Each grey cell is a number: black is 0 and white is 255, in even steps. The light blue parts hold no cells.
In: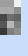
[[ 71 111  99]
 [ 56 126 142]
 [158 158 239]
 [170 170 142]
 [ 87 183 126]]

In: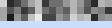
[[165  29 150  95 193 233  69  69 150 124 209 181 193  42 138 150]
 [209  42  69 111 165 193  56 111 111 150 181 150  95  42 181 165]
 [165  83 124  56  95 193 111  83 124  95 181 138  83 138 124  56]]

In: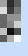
[[192  15  77]
 [162  45  91]
 [219  61 118]
 [103 134 207]
 [103 147 147]
 [ 91 176 247]]

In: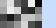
[[ 64  26  80 196 196 167]
 [ 96 110 152 212  80  50]
 [183 224  96  64 238  11]
 [167 238 212  50  38 122]]

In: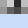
[[150  97  73 135]
 [166 207  44 191]]

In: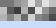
[[193  90  60 178  76 225 148 106]
 [119 119 148 163 225 163 225 193]
 [178 135 178 106 209 135 119  76]]

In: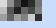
[[189  86  32 100  71 128]
 [158 100 158 128 203  46]
 [217 142  71  20  46 116]]
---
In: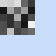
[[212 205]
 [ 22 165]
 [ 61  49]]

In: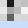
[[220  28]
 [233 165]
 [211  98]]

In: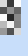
[[217  58]
 [ 82 147]
 [251  41]]

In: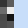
[[ 51  92]
 [108 236]
 [ 75  21]]

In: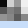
[[  9 209]
 [ 86 128]
 [147 135]]

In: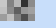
[[200 130]
 [193 139]
 [157 191]]

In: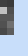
[[ 63  58]
 [192  79]
 [ 86  86]]

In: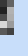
[[ 55  99]
 [ 34 178]
 [ 77 173]]

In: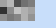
[[162 183]
 [ 50 140]
 [143 121]]
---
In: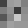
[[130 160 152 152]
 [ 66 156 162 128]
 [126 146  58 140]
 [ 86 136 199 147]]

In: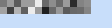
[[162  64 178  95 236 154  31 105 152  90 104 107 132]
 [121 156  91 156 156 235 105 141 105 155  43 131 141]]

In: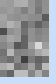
[[124 101 189 189 133 173 131]
 [159 155 172 175 148 127 143]
 [150 157 147 128 150 120 145]
 [164 148 143 149 141 139  92]
 [158 178 163 105 127  98 121]
 [ 79 144 153 114 145 130 139]
 [146 166 157  99 145 136 143]
 [134 148  87  99 162 217 157]
 [115 182 130 134 141 167 182]
 [124 110 138  64 122  99 112]
 [171 186 113 124 159 110 185]]

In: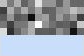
[[218  47 102 137 175  92  95  89 142 113  18 103]
 [191 123 175  99 130 226 149 149  98 151 104 102]
 [ 63 174 118 171 120 163  96 101 144 150 191 164]
 [ 92 150  88  99  13 149 161 101 154 116 148  64]
 [120  64 118 119 171 253 146 114  93  97  74 200]]

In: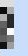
[[ 18 157]
 [221 220]
 [ 12 170]
 [177  41]
 [ 98  41]
 [ 79 253]
 [ 96 116]]

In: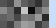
[[ 88  66 125 158 148  61  96]
 [ 83  69 146  95  76  49 102]
 [138 106  44 197  12 101 140]
 [ 97 108  72 122 115 154  40]]
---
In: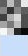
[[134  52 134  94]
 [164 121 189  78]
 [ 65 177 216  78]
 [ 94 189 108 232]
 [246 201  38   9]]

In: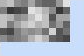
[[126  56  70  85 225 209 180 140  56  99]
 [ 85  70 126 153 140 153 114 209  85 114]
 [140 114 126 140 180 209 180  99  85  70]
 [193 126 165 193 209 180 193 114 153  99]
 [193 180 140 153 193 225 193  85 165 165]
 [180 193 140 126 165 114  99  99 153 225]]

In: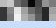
[[ 54 123 240 175 147  93  39 175]
 [ 54 135 228 161 108  81  39 161]
 [187 199 108  81   9  69 147 123]]

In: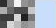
[[ 60  60 214  33 118]
 [173 104  75  75 199]
 [ 46 133 242 147 133]
 [ 75 214 186 147 159]]

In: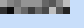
[[ 48  10 133 102  60 102  73 189  87  35]
 [164 133 118 148 148 148 102  87 133 189]]

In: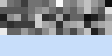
[[ 73  46  61  61  61 206 167 154  46 154 167 181  46 139 167 181]
 [ 88  88  88  88 114 139 154 114  88 126 100 139 193 126  88 221]
 [234 100 100 154 114  88 139 181  73 126  73 139 193  30  88 181]
 [193 114 100  61 114 114 100 139 250 139 126 167 193 154 126  14]
 [ 30 139 167  73 126 206  46  61 167  46 100 100  14  30  73 154]]

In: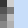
[[ 84 123]
 [136 176]
 [111 191]
 [ 54 207]]

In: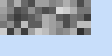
[[203  61 159  61 159 203 188 159 131 143 174  48 105]
 [143  93  61  77  93 118 174 159  93  77 118 105  61]
 [174 118 174 105  77 159 159 131 143 174 143  77 131]
 [159 131  77  93 143 105  77  93 216 203 174 118 118]
 [118 143  77 188  93  93 174 159 143  77 118 188 188]]
